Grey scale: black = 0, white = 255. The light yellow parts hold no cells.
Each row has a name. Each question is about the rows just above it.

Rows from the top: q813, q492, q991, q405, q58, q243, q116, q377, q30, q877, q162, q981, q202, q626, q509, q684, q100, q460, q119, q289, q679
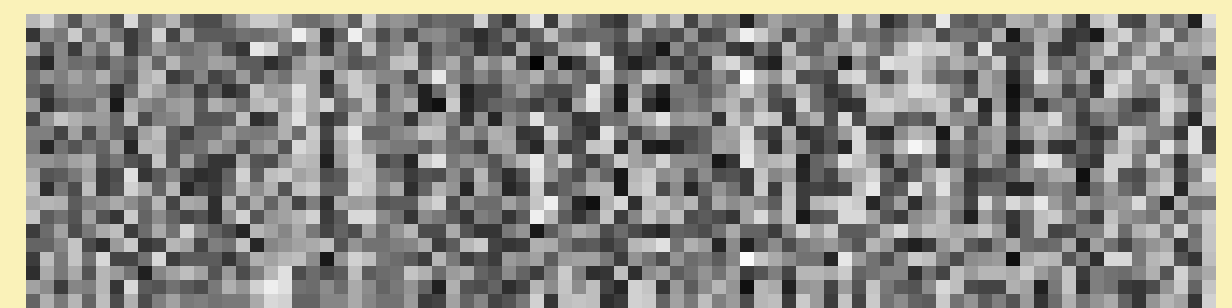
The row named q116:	[155  46  92 114 108 162  24 170 140 121 155 162  92 176 148 108 182 196
 148 209 170 209 100 127 196  92 148 176  32  16 202  38  68 100 108  92
  60 100  46 162 224 127  24 190  46  16 108 127 108 162 182 114 176  76
  60 209 108  76  46  53 202 209 190 170 190 202  92 202  38 155  24 121
  46 114 134  76 162 155 100  53  68 216 190  92 176]
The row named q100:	[100 100 134 196  76  46 155 202  53  68 182 162  68 127 114 196  38 134
 148 162 170 190  84 148 114 114 127 134 170  60  92 182 202  68  53  60
 176 170 121  84  92  60  84 182 196 224 114 176 155  38 140  32  92 140
  76 121 140 155 121  84 182 148  60  32  60 148 176  92  68 127 170 108
 100 108 170  46 162 114  68 121 148 170  53 121 196]
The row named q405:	[ 76  38 134 108 114  76 121 100 170 100 182 127 127 162 155  92  92  46
  76 148 182 162 127  84 100 114 190 196  76 134 170  92 176 134 182  76
   3 155  24  60 127 224  68  32  60 108  60 108  60 190 216 148  60  32
 162 190 121 134  24 140 100 224 209 209 176 127 176 155 127 202  68 121
 190 100 134 100 176 114 134 202 127 127 134 140  68]
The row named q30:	[127 127  68 162  76 140 100  68 162 190  92  60 108 108 162 127 121 127
 176 108 202  68 182 231 100 100 134 148 196 190 100 162 121 176 162  53
  60 209 114  68  46 224 140  68 121 148  76  76 100 155 162 216  92  60
 176  46  60  92 155 216  53  38 140 182 170  24 190  84 148 162  84 155
 190 162 148  76  46  76 209 190 127 121  53 224  60]
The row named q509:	[196  92 114  84 162  84  53 202 100 140 100  68  84  46 140 209  84 148
 162 182 209  60  92 216 216 140 114  53 140 121  92  53 127 114  53  92
 238 182  92  53  92 196  60 134 196 155 190  76  92  76  53 162 216 140
 196  24  84  92 216 216 162  84  60 140 155 190 108  32 155 114  53 108
 190 202 140 100  60 190 148 134 114 176  92 162 202]

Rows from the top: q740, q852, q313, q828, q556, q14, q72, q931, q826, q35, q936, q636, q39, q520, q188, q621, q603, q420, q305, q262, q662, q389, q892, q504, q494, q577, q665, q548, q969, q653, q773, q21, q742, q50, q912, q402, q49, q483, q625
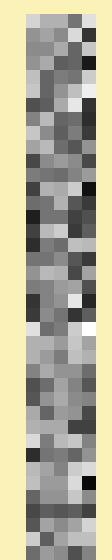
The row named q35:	[163 185 109  86 147]
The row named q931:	[131 185 101 109  45]
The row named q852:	[147 163 139 218  52]
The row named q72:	[ 80  94 170 231  52]
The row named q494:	[177 155 124 191 177]

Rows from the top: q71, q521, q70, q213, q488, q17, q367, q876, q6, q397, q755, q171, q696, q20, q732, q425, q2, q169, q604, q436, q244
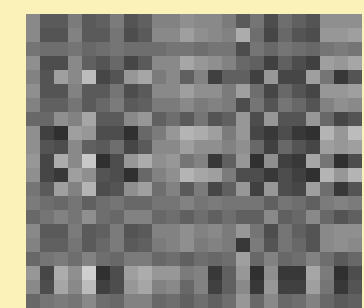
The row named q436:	[137  77 166 137 188  64  77 151 166 130 137 104 130  64  96 137  56 151
  64  64 159 117  56  84]
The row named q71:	[137  90  90 123  90  96 123  84  96 130 130 143 137 137 123  90 117  77
 110  96  84 143 143 143]

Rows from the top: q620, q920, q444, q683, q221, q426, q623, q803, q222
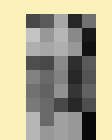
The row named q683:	[ 78  72 137  46  90]
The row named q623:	[121 105  72  39  78]
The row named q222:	[182 152 160 152  10]

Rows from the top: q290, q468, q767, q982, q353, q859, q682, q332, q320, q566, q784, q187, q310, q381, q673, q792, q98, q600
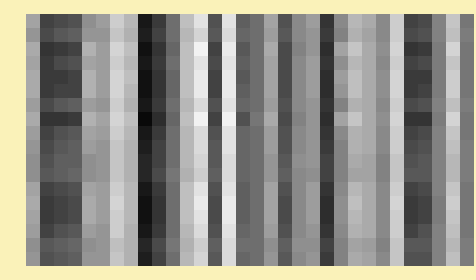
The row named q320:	[157  66  81  88 163 157 205 183  24  58 110 183 218  81 226 102 110 157
  81 137 149  52 137 177 170 137 205  66  74 130 197 118]
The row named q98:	[143  88  95 102 143 149 191 177  38  74 118 177 205  95 218 110 110 143
  95 143 143  66 130 163 157 130 197  88  88 130 183 124]
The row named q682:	[157  74  88  95 157 149 205 177  24  58 110 183 218  81 226 102 110 157
  81 137 149  52 130 177 170 137 205  74  81 130 191 124]
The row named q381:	[170  58  66  74 170 157 212 183  17  52 110 191 234  74 234  95 110 163
  74 137 157  45 143 191 170 137 212  58  66 124 205 118]
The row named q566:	[149  74  88  95 157 149 197 177  30  66 110 183 218  88 226 102 110 157
  81 137 149  58 130 177 170 137 205  74  81 130 191 124]

